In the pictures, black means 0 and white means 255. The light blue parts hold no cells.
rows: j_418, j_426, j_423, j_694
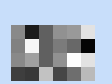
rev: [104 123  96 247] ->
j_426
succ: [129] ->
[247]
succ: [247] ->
[96]
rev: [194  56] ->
j_694

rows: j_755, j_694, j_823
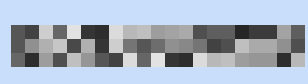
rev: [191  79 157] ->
j_823
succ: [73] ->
[176]
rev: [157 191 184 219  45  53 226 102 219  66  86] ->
j_823

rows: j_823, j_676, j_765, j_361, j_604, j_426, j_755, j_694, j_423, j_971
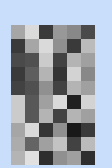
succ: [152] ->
[136]
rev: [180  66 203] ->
j_765
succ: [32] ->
[211]
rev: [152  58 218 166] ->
j_823

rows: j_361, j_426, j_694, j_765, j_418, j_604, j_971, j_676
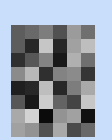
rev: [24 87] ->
j_604
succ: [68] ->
[198]
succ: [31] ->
[39]
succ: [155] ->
[111]

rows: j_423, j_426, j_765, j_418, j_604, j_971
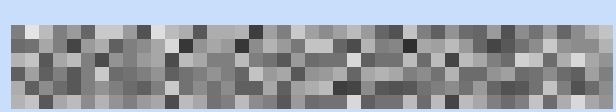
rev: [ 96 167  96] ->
j_604
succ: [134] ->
[47]
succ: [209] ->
[195]
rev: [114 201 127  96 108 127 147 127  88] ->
j_604
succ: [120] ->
[195]
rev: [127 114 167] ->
j_971
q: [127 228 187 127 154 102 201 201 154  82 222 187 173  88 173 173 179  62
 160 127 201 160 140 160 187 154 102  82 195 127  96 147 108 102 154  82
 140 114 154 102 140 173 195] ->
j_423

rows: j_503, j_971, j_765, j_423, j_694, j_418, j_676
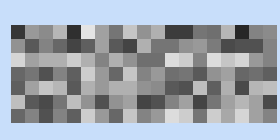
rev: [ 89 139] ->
j_694
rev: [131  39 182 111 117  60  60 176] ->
j_503
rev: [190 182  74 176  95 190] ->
j_694
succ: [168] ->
[213]
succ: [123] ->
[74]
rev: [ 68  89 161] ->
j_971

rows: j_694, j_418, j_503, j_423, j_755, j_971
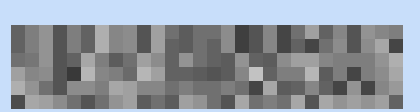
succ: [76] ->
[167]
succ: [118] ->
[147]
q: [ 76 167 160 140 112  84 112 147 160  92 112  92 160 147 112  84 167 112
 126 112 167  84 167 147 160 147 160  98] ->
j_971
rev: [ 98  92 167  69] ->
j_755
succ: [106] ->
[182]
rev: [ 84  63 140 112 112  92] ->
j_694

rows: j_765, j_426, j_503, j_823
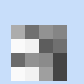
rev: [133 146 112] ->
j_765
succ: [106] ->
[146]
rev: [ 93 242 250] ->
j_426
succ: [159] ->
[68]
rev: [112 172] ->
j_765

